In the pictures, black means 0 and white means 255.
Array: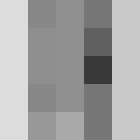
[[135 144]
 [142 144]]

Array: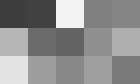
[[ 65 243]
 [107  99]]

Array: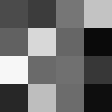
[[ 60 118]
 [216 102]]

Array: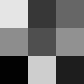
[[ 55 102]
 [ 79 145]]

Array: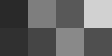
[[126  88]
 [ 69 137]]

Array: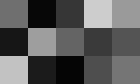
[[  7  54]
 [158 100]]

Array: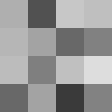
[[ 81 199]
 [163 104]]

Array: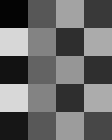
[[ 87 163]
 [131  46]]
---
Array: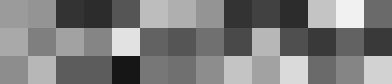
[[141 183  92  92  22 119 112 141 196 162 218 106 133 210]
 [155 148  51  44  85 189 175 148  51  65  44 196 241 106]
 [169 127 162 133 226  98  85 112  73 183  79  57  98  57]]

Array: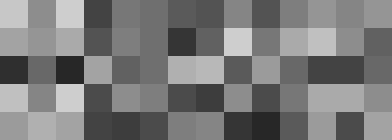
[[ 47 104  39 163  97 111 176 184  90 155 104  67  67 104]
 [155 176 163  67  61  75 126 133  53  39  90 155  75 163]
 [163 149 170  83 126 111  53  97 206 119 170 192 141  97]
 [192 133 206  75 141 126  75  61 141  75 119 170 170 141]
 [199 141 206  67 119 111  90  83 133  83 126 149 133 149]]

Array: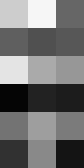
[[  5  34  28]
 [ 49 137  20]
 [ 95  80  87]
 [115 158 123]
 [205 246 102]
 [228 170 151]]

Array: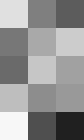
[[106 198 161]
 [119 169 204]
 [190 141 153]
 [224 127  92]
 [247  79  32]]

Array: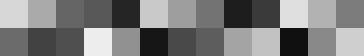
[[107  66  79 237 145  22  73  93 164 194  16 137 207]
 [215 170 101  87  37 201 158 115  29  58 223 178 123]]

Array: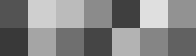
[[ 57 165 111  69 179 133  97]
 [ 83 207 187 139  63 223 146]]
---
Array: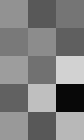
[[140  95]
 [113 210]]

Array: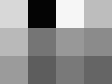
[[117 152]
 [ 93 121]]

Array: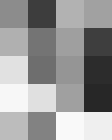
[[116 159]
 [110 149]]

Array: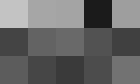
[[ 99 105]
 [ 70  58]]

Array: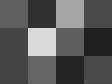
[[218  95]
 [102  37]]

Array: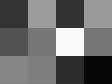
[[119 249]
 [126  44]]

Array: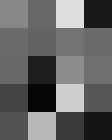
[[ 99 115]
 [ 30 141]]

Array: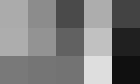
[[147  97]
 [117 115]]
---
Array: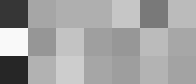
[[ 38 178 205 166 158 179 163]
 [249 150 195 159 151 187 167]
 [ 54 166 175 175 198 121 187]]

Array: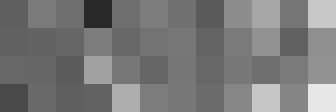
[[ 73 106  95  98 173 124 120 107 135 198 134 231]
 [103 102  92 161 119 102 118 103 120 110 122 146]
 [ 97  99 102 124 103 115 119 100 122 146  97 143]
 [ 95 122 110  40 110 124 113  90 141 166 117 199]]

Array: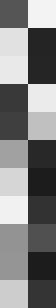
[[205  52]
 [149  28]
 [147  80]
 [241  50]
 [214  28]
 [161  40]
 [ 63 192]
 [ 57 235]
 [233  37]
 [225  36]
 [ 85 243]]

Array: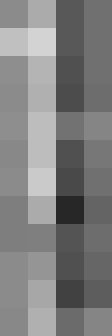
[[136 176 107 133]
 [139 167  65  93]
 [139 149  80 102]
 [126 127  84 109]
 [126 171  39 100]
 [139 202  73 112]
 [136 189  80 119]
 [142 189 114 133]
 [139 176  76 109]
 [142 180  80 112]
 [192 211  88 112]
 [139 171  88 112]]

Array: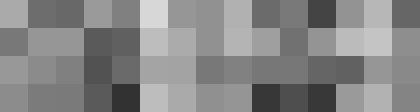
[[140 123 122  90  50 189 170 144 149  55  78  56 154 178 132]
 [152 139 128  82 106 164 163 120 129 119 119 101  97 150 137]
 [120 150 150  90  96 189 171 145 180 159 113 148 187 196 142]
 [170 109 104 154 128 215 150 145 177 107 121  68 147 183 102]]

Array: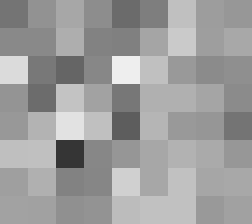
[[162 161 144 147 188 193 193 153 161]
 [159 176 130 134 208 167 193 166 168]
 [191 192  53 135 150 167 178 170 151]
 [152 179 226 192  93 181 153 150 116]
 [148 108 195 162 119 176 176 165 139]
 [219 120 101 135 238 192 153 139 143]
 [137 137 174 130 128 165 202 158 168]
 [116 146 167 141 107 126 192 157 151]]

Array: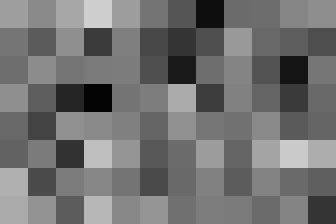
[[170 147  92 183 136 148 112 125 122 107 132  52]
 [176  75 124 135 115  74 105 130  92 131 106  95]
 [ 98 123  50 191 149  88 108 156 101 164 202 173]
 [104  67 144 137 128 100 144 118 113 137  90 101]
 [143  94  37   4 116 125 171  60 129 100  58 105]
 [110 141 117 122 124  79  26 110 132  83  20 118]
 [117  91 143  59 127  72  53  79 153 104  93  78]
 [158 138 167 207 157 116  86  14 108 109 133 142]]

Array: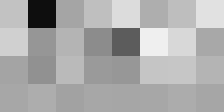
[[167 173 162 167 166 167 172 166]
 [164 145 186 154 151 197 198 180]
 [208 150 180 140  92 239 216 168]
 [194  14 165 191 220 174 190 225]]
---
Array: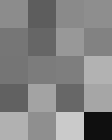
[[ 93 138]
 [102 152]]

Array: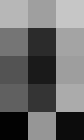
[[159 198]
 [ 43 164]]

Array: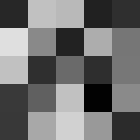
[[193 185]
 [137  34]]

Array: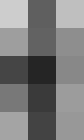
[[ 95 191]
 [ 98 142]]

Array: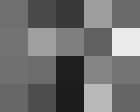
[[ 73  56]
 [159 127]]

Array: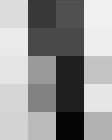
[[56 80]
 [72 73]]

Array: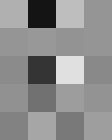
[[ 20 190]
 [152 147]]
